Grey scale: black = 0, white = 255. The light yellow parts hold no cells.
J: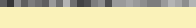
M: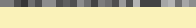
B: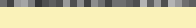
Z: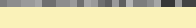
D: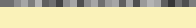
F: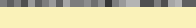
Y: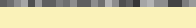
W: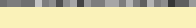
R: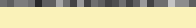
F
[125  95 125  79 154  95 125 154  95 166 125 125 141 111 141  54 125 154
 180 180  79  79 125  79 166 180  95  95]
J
[ 95  54 141  95 125 111  95 154 111 180 111  67  79 125 141  79 154 154
 166 154 141 125 125 154 180 166 141 180]
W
[111 125 125 111 111 196 125 141  79 141 166  67 154 125 125 166 166 125
 180 125  95 180 125 141  54  95  95 154]

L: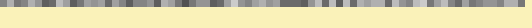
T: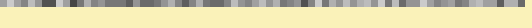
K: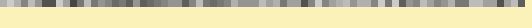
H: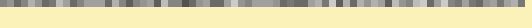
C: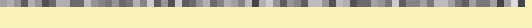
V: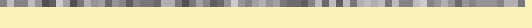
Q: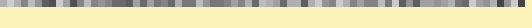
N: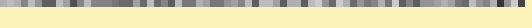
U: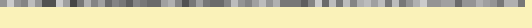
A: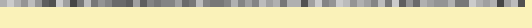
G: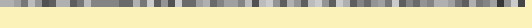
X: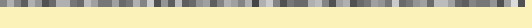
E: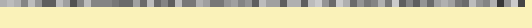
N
[176 188 176 132 188 148  94  94 188 160  81 132 188 132 132 132 119 106
 106 160 106 188 106 132  94 188 119 119 176 160 119 119 148 160 132 188
  94 188 188 160  94 176 176  94 188 203 148 106 203 176 106 148 119 132
 176 119 203  94 132  94 148 148 160 176 160 119 106 188 148 132 176  55
 148 203  69]
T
[160 203 160 132 188 148  81  81 203 160  69 119 176 132 148 119 119 119
  94 148 106 106 119 148 176 132  94 132 176 119 106 106 132 188 148 132
 160 188 148 176 119 132 148  81 132 203 119 176 148 188 148 176 188 148
 203 119 188 106 148 148 203 160 132 148 160 119 132 176 188 160 160  94
 176 176 106]
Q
[176 203 176 132 188 148  94  81 203 160  81 132 188 132 148 132 106 106
  94 160 106 160 119 132 106 176 119 119 188 148 119 119 132 160 132 176
 106 188 176 160 106 176 176  94 176 203 148 132 203 176 132 160 132 132
 188 119 203  94 148  94 160 160 148 160 176 119 106 203 160 148 176  69
 148 203  69]
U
[148 203 148 132 188 148  81  81 203 160  69 119 176 132 160 106 132 119
  94 132 119 106 106 160 176 132  81 119 160 119 106 106 132 188 148 132
 160 188 148 176 119 119 119  94 132 203 106 188 119 188 132 176 188 160
 188 119 188 119 148 176 203 148 148 160 160 106 148 148 176 160 148 119
 176 176 119]
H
[132 148 106 132 176 148 106 119 188 160 106 132 160 160 160 106 176 132
  94 132 148 160  94 188 132 132  81 106 148 160 106 106 160 203 148 132
 160 160 160 148 106 119 106 106 160 176 119 203  94 176 106 176 148 176
 160  94 188 148 132 188 203 106 160 203 132 119 160 119 106 148 160 119
 160 176 119]
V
[132 188 132 132 188 148  81  94 203 160  81 119 176 148 160 106 148 132
  94 132 119 119 106 176 176 119  81 119 160 132  94 106 148 203 148 132
 160 176 148 160 119 106 106  94 132 188 106 188  94 188 119 176 188 176
 188 119 188 132 132 188 203 132 148 176 148 106 148 132 148 148 148 132
 176 176 119]

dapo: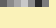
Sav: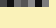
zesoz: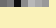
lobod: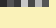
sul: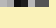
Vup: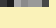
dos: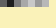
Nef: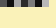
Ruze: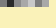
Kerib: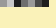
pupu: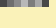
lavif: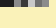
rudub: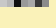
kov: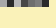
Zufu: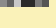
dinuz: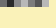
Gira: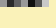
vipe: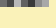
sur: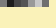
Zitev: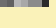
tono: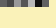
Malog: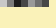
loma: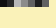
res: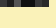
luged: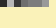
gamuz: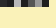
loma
[ 16  42 184 139  97  30  97]
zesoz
[110 124  16 139 184 168 153]

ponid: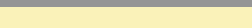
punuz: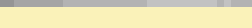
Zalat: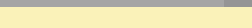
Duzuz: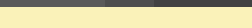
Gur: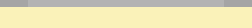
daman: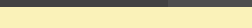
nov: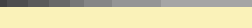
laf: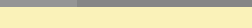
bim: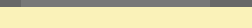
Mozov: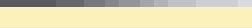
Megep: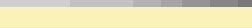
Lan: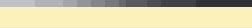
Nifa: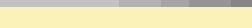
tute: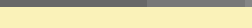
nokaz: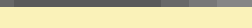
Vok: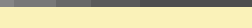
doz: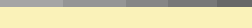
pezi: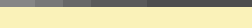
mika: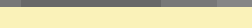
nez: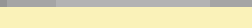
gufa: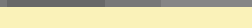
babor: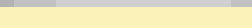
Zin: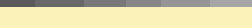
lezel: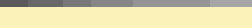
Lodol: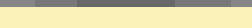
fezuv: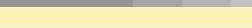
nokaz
[104 104  90  90  90  90  90  90  90  90  90  90  90  90  90  90  90  90
  90  90  90  90  90 104 104 104 104 120 120 120 120 134 134 134 134 134]
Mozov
[ 90  90  90  90  90  90  90  90 104 104 104 104 120 120 120 134 134 149
 149 149 165 165 179 179 194 194 194 194 207 207 207 207 207 207 219 219]
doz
[165 165 165 165 165 165 165 165 165 149 149 149 149 149 149 149 149 149
 134 134 134 134 134 134 120 120 120 120 120 120 120 104 104 104 104 104]
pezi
[134 134 134 134 134 120 120 120 120 104 104 104 104  90  90  90  90  90
  90  90  90  78  78  78  78  78  78  78  78  78  78  78  78  78  78  78]
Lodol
[134 134 134 134 134 120 120 120 120 120 120 104 104 104 104 104 104 104
 104 104 104 104 104 104 104 120 120 120 120 120 120 120 120 134 134 134]

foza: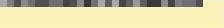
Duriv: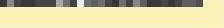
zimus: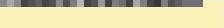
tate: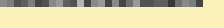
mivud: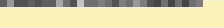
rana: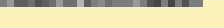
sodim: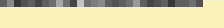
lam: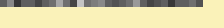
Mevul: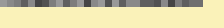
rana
[125 153  95  95 111  82  95 111 153 111 111 181  95 125 137 111 125 125
 125 153 125  82  69 125  69 125  82 125 125]
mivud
[ 95 153  82  82  95  82  95  95 167 111  82 196 111 111 125 111  82 125
 111 153 125  82  69 111  69 111  69 111 125]
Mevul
[153 137 125  95 137  69  82 125 153  95 125 153  69 137 153  82 153  95
 137 137  95  95  82 137  69 125  95 111 111]
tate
[137 125  82  95 125  69  82 137 153  95  82 181  69 137 153  69 137  69
 111 153  82  82  95  95  56 111 137 125  69]
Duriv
[ 56 137  69  56  56  69  69  69 167 111  69 238 111  95 111  69  56 111
  69 137  95  56  56  69  56  69  95  95  82]

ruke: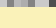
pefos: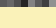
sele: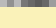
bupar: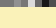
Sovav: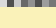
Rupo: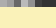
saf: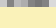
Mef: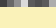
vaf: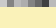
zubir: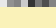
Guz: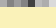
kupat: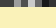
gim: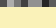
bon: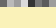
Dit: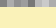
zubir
[232 145 131 202  51 119  79 131]
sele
[186 145 186 119 104  91 104 157]
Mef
[ 64 104 145 218  91  79  91 173]
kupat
[ 64  64 157  79 202 104  24  51]

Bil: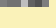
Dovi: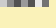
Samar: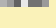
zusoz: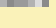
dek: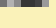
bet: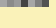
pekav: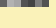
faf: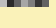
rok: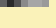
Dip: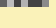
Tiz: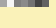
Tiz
[166 246 126 138 114  67  98]
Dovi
[204 138  82 154  82 232 114]
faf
[190  42  98 166 126  54  98]
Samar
[178 154  98 232 114 114 154]

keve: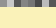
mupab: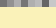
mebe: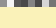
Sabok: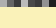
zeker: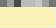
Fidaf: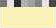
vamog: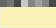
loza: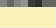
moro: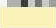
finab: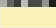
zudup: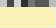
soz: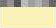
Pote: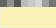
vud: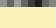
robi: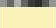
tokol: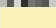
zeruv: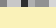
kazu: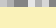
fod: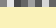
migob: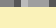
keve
[146 200  87 132 117  73 187  87]
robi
[146 101 175 101  59  46  87 146]

